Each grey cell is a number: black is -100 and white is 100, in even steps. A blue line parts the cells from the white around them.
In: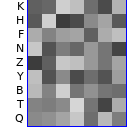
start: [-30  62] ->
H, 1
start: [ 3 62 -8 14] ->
B, 2

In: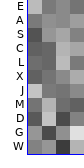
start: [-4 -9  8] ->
J, 2
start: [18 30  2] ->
S, 2
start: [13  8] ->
A, 2

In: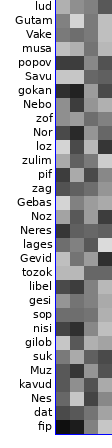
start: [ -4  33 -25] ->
suk, 1
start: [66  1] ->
Gebas, 1
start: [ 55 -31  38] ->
gilob, 1

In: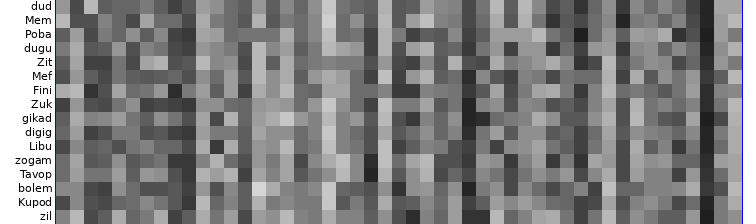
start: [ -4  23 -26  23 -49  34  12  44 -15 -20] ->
Fini, 10
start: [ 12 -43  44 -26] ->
Zit, 13
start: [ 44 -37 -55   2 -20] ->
gikad, 24
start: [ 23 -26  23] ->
Fini, 11
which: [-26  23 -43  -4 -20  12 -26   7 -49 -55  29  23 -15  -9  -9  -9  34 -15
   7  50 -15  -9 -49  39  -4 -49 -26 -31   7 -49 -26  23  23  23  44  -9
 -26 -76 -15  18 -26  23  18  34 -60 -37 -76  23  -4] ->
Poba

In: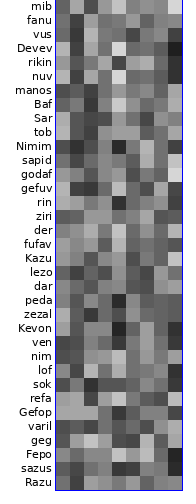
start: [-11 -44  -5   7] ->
vus, 5
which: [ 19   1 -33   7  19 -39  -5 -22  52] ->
Kazu
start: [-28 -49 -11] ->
manos, 2

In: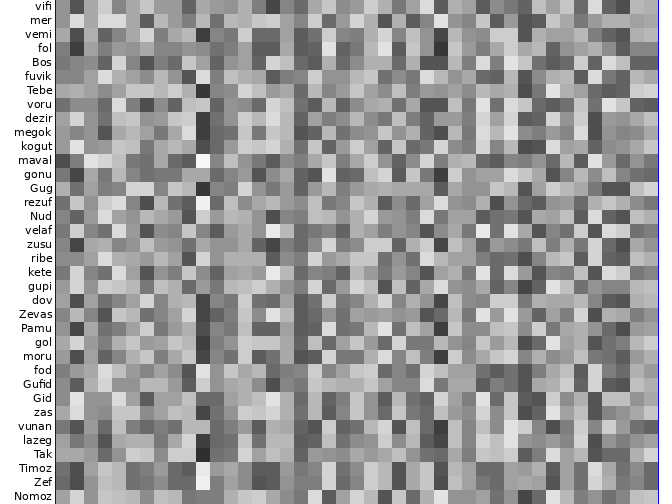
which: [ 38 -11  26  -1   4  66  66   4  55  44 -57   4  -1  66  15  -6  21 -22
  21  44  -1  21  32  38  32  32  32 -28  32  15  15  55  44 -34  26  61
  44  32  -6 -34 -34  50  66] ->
Gug
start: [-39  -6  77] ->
Tebe, 34
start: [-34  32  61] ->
vifi, 2
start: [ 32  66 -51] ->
lazeg, 9
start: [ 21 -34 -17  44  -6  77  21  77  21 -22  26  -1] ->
Zevas, 26

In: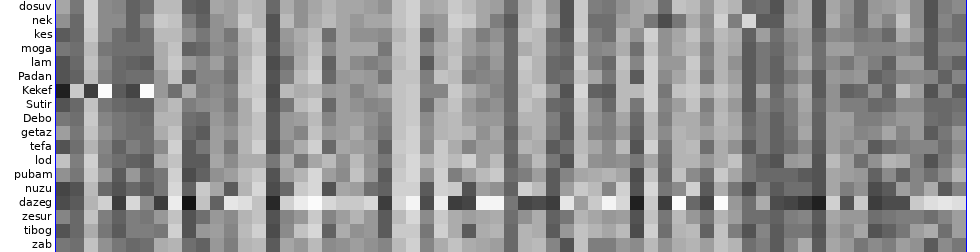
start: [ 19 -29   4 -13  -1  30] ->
Sutir, 49
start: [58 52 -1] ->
nek, 8
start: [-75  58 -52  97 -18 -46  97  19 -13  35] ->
dazeg, 42
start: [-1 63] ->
lod, 2
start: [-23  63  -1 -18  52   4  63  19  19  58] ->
lam, 37
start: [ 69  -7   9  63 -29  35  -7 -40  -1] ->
nuzu, 43

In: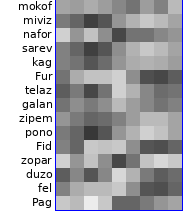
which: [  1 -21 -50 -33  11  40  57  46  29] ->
sarev
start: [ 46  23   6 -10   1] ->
galan, 5

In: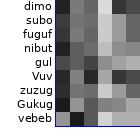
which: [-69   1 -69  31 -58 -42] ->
Vuv
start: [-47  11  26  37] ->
gul, 3
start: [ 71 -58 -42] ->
dimo, 4
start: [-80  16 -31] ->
Gukug, 1
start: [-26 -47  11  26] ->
gul, 2
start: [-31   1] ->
Gukug, 3

